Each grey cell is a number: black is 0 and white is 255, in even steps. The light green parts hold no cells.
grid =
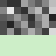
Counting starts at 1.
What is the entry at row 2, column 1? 134
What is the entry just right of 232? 77
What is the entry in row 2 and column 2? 232
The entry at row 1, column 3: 49
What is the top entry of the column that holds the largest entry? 49
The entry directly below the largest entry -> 108
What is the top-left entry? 77
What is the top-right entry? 188
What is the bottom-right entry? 217
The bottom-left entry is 77

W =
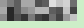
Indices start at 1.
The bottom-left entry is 138
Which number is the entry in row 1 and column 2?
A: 122
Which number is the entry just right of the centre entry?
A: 182
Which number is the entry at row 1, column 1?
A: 153
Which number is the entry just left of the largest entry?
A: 94
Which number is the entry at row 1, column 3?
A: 94
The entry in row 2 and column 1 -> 168
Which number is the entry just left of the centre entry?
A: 153
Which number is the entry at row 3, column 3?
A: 80
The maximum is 222

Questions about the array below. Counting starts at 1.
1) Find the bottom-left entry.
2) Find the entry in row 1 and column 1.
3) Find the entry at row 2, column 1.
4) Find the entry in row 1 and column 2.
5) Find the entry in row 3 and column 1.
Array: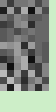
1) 172
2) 132
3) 30
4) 60
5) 117

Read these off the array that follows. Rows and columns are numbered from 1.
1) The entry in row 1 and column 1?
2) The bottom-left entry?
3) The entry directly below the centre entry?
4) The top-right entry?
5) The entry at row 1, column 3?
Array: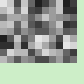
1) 229
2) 185
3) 229
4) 62
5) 74

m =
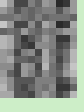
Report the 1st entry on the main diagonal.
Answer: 197
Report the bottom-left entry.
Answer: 167
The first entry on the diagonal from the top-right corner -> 153
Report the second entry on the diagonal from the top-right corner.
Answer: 127
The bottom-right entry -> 182
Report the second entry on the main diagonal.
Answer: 127
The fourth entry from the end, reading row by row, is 127
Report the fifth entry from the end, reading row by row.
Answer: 153
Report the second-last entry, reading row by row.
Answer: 100
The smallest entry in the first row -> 42
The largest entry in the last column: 197
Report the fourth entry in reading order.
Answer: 70
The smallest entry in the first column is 100

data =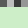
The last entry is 150
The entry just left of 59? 190
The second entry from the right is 59

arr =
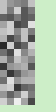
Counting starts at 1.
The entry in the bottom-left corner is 207
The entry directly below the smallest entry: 112
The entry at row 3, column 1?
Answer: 99
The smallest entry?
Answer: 41
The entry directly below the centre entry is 193
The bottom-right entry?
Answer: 72
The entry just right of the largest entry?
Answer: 164
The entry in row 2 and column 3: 207
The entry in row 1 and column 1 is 193
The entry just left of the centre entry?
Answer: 72
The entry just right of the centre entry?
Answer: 136
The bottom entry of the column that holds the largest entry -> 238
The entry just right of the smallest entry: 207
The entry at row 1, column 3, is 136
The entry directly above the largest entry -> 136
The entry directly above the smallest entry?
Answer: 177
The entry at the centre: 223
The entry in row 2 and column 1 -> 193
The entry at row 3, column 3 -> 124

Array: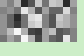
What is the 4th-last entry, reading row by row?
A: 101
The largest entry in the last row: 246
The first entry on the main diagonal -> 161
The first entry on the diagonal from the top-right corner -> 161
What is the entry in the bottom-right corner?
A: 130
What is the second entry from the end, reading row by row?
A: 230
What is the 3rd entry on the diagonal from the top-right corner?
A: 201
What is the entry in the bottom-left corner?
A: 115
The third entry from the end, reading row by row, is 85
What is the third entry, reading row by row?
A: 177
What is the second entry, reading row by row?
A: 130

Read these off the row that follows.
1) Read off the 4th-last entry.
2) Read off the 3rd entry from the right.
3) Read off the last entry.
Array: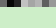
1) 165
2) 180
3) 152

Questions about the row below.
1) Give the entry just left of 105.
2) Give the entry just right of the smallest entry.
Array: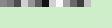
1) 164
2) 208

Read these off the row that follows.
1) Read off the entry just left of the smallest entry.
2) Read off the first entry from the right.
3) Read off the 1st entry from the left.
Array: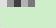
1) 149
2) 121
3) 224

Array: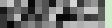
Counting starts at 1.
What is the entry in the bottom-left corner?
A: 54
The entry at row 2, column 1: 23
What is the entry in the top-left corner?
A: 163
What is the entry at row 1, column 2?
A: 200
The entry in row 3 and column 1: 54
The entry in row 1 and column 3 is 96
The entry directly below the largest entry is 111
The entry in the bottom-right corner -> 163
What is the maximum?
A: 215
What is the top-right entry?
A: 66
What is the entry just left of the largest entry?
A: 111

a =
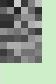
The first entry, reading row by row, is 46
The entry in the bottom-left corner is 88
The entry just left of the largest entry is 34
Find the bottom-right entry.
102
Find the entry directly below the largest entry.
34
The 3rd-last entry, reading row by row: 145
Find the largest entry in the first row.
204
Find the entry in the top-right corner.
190
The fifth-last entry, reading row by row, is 102
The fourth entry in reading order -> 59
